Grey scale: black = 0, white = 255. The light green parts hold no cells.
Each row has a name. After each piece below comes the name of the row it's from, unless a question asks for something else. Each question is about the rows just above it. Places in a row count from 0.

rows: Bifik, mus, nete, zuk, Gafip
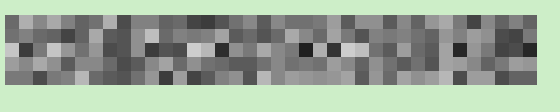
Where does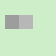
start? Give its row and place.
Gafip, 30
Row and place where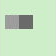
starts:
nete, 28
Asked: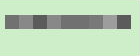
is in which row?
Bifik
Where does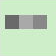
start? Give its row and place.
mus, 19
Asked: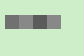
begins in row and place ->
Bifik, 16
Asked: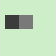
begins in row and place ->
nete, 1

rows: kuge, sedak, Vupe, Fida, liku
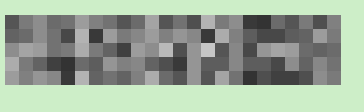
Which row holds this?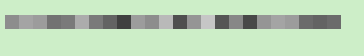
Vupe
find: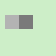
kuge
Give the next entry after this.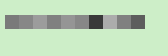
[72]
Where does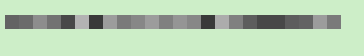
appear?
sedak

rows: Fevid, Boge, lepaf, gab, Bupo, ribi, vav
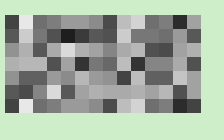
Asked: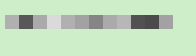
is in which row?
lepaf
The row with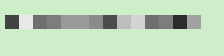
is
Fevid
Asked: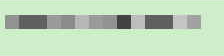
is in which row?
Bupo
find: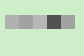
ribi
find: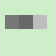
gab
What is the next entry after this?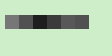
[204]
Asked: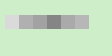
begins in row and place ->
lepaf, 4

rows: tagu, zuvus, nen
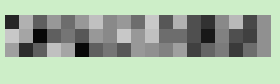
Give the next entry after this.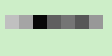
[144]
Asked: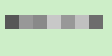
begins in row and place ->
zuvus, 5
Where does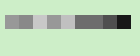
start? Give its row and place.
zuvus, 6
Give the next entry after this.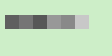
[152]
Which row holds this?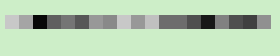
zuvus
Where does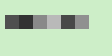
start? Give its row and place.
tagu, 13

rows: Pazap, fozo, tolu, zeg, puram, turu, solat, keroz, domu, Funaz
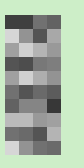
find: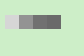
Funaz
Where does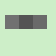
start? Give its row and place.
turu, 0
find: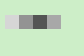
fozo
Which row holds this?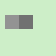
Funaz
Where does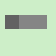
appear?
solat
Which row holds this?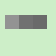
Funaz
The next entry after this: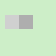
[147]

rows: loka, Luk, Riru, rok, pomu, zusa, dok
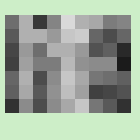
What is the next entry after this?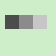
[168]
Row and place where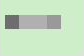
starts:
Riru, 2
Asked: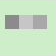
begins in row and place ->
pomu, 3
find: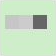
Luk
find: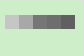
pomu
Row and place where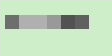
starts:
Riru, 2
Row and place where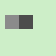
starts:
dok, 1

